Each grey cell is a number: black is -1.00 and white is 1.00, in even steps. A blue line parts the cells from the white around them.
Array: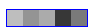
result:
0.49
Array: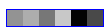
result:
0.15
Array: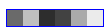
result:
-0.17
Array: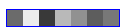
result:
-0.16
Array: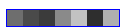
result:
-0.14
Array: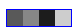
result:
-0.30
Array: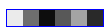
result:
0.84
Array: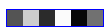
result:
-0.34
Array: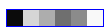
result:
-0.91
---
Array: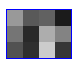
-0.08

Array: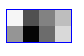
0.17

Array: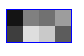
-0.51

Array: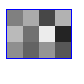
0.46

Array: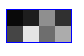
-0.46

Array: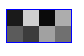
-0.29
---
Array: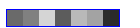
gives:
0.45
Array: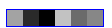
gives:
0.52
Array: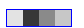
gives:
-0.57
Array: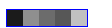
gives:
-0.15
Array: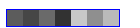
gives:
0.57
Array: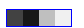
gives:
-0.82
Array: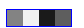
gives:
0.89
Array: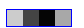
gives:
-0.47
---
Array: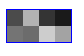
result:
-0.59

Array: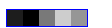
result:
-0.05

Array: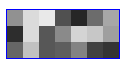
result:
0.83

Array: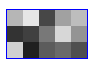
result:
-0.44

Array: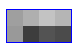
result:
0.53

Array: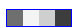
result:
0.62

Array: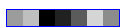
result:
-1.00

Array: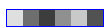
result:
-0.52

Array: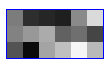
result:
-0.70

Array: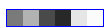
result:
-0.42
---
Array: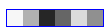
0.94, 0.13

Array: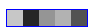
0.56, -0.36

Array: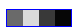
-0.17, -0.95

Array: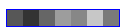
-0.32, -0.04

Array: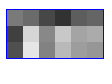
-0.04, 0.18

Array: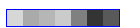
0.69, -0.30

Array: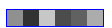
0.13, 0.35

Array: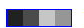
-0.74, 0.18

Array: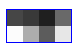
-0.45, 0.81

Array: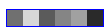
-0.12, -0.67
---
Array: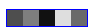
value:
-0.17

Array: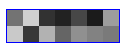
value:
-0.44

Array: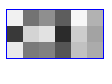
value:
0.94

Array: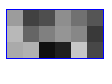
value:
-0.11

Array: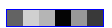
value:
0.19

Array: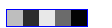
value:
-0.98

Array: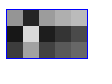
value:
0.47
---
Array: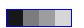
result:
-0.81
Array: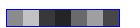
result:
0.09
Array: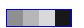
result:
0.12
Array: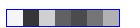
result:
0.92
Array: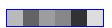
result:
0.45
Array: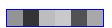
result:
0.16
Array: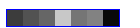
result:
-0.53
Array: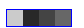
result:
0.59
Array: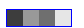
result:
-0.52
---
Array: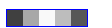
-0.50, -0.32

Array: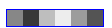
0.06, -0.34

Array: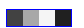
-0.48, -0.75

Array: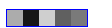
0.35, -0.04

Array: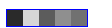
-0.67, -0.11

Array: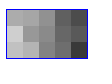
0.35, -0.55

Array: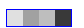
0.76, -0.55

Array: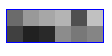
-0.16, 0.04

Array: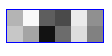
0.41, 0.01

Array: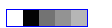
1.00, 0.43
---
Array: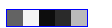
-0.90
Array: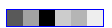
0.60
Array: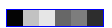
-0.19
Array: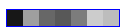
-0.03
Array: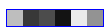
-0.85
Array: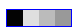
0.75
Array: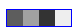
0.26
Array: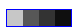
-0.32
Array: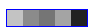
-0.08
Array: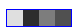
-0.65
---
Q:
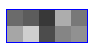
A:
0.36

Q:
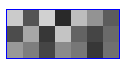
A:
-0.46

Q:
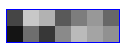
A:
0.19

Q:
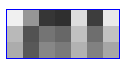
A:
-0.14

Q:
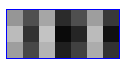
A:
0.47

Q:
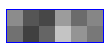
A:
-0.16

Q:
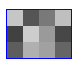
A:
0.21

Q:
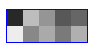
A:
-0.31

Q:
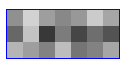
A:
-0.14
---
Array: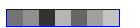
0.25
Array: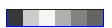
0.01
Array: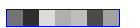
-0.41
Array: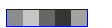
-0.58
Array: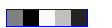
0.50
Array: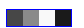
0.95
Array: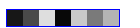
-0.04
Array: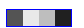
0.49
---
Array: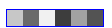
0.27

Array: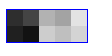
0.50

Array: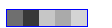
0.33

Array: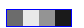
0.16

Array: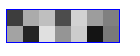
-0.84

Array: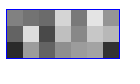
0.28

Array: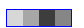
-0.52

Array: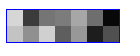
-0.77

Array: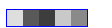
0.58

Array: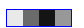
-0.84
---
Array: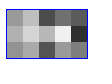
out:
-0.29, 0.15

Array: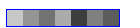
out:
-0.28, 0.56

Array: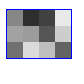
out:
0.83, -0.11

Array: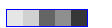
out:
-0.57, 0.80

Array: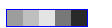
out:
-0.68, 0.23

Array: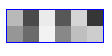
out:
-0.58, 0.18
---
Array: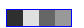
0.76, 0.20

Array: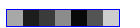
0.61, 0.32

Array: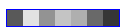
0.77, 0.54

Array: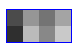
0.58, 0.47

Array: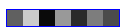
0.59, 0.20

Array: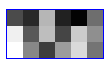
1.00, 0.88
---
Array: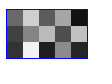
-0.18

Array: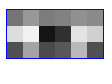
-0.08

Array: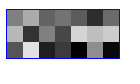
0.00

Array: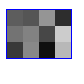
-0.27

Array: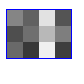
0.04

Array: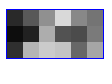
-0.68

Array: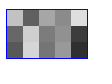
0.52

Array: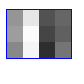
0.17

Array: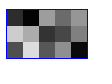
-0.65
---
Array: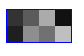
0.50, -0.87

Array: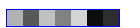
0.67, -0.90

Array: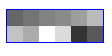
0.99, -0.59

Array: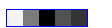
0.91, -0.99

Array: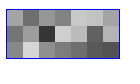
0.68, -0.58

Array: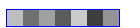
0.59, -0.51

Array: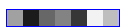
0.90, -0.79

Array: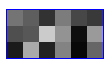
0.59, -0.94

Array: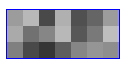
0.49, -0.58

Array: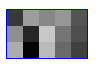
0.57, -0.97
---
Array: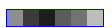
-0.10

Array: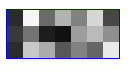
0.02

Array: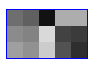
0.36

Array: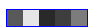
-0.03

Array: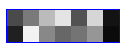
-0.36

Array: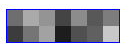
0.10

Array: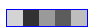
0.49

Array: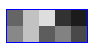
-0.79
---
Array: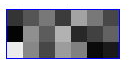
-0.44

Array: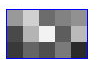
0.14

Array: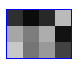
0.46

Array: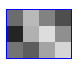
-0.39

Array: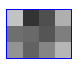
0.37

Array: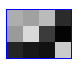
-0.66

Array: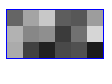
0.23

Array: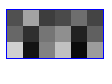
-0.47

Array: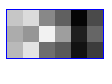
-0.42
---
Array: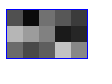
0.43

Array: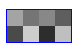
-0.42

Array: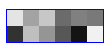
-0.61

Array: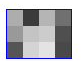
0.20

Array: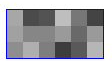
0.26

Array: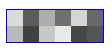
0.46

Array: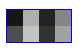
-0.39

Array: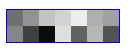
0.05
